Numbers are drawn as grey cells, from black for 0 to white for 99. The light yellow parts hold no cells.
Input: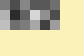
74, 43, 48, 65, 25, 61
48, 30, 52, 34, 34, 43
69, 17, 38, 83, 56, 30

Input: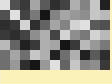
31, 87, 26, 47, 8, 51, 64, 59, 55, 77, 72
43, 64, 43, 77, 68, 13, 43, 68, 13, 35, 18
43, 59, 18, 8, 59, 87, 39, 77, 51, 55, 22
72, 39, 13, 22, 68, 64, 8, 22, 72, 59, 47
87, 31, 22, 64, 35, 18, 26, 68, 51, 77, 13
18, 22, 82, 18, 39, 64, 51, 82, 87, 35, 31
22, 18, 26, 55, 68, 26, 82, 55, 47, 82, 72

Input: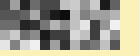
66, 79, 42, 54, 10, 24, 24, 84, 75, 24, 84, 54
28, 62, 14, 42, 28, 28, 75, 79, 58, 79, 10, 38
89, 50, 84, 93, 19, 62, 19, 70, 38, 46, 75, 33
42, 42, 14, 19, 46, 70, 54, 75, 89, 24, 58, 93
33, 33, 38, 66, 24, 10, 5, 75, 50, 62, 62, 70

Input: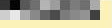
80, 90, 66, 53, 39, 29, 48, 53, 57, 25
20, 2, 34, 43, 70, 61, 39, 48, 43, 66

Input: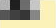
33, 25, 21, 52
69, 12, 42, 77

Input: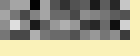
55, 86, 55, 10, 36, 59, 68, 59, 23, 15, 41, 6, 81
51, 64, 64, 1, 64, 32, 19, 32, 36, 10, 36, 15, 77
64, 46, 28, 51, 64, 41, 41, 28, 55, 51, 46, 36, 32
46, 28, 28, 68, 46, 41, 41, 32, 51, 59, 46, 55, 23

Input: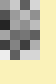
60, 78, 37, 83
14, 64, 56, 73
32, 60, 73, 56
24, 51, 24, 68
64, 42, 46, 37
92, 37, 83, 83

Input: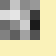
85, 89, 67, 22
45, 76, 54, 59
41, 54, 80, 10
50, 37, 63, 32

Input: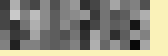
27, 78, 50, 73, 54, 36, 50, 54, 59, 22, 45, 31, 36, 54, 68
22, 68, 36, 27, 54, 31, 50, 59, 18, 27, 45, 64, 45, 50, 31
45, 22, 27, 64, 40, 36, 31, 45, 18, 64, 45, 18, 36, 59, 50
27, 18, 45, 68, 54, 36, 54, 40, 13, 27, 45, 36, 40, 8, 59
50, 13, 50, 50, 40, 36, 40, 50, 22, 68, 40, 59, 40, 3, 64
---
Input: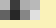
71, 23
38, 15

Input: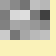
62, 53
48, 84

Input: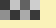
22, 76
56, 21

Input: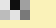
89, 6
73, 88

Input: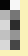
2, 96
70, 46

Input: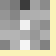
53, 47
58, 52

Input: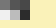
46, 33
93, 73

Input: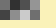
44, 19
26, 55
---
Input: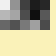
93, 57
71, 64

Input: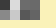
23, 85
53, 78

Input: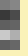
48, 52
22, 29

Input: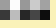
61, 98
22, 73

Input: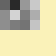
39, 16
55, 82

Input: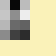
74, 3
77, 55

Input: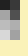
13, 22
64, 31

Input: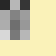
15, 71
66, 51
